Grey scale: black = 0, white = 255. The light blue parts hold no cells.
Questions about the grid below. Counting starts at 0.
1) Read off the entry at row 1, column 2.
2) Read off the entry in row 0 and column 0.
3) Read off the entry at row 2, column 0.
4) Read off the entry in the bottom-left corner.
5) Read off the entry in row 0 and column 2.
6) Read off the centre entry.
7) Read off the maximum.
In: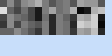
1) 70
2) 86
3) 70
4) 100
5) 86
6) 39
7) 222

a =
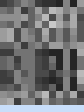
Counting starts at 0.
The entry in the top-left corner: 61
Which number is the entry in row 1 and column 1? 99
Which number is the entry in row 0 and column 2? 99
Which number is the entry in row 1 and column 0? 115
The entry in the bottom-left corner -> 156
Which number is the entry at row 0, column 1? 74
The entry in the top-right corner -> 156
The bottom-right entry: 87
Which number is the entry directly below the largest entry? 87
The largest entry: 201
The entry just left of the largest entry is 99
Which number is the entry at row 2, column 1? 143
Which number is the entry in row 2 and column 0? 143
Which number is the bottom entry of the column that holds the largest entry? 99

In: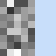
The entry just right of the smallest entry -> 117
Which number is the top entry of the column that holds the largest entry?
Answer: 77
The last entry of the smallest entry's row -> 170
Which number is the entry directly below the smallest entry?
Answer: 143
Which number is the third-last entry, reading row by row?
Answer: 252
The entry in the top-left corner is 117
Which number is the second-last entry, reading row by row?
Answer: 143
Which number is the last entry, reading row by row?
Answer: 158
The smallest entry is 52
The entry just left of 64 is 104
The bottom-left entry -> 89
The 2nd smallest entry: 64

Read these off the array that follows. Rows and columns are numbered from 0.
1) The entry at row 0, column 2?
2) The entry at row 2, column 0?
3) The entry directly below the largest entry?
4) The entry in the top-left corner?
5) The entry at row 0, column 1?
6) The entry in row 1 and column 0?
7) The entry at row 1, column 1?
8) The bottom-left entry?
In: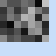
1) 81
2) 67
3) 81
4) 122
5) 81
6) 53
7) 110
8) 137

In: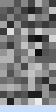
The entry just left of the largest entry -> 195
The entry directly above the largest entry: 30
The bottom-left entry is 179
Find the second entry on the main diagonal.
71
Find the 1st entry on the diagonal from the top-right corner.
58
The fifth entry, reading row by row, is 71
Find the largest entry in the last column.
211
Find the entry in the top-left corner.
135
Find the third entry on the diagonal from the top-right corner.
123
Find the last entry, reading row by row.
148
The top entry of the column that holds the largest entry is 179
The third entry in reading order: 83
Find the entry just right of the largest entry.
109
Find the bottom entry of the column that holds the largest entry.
235
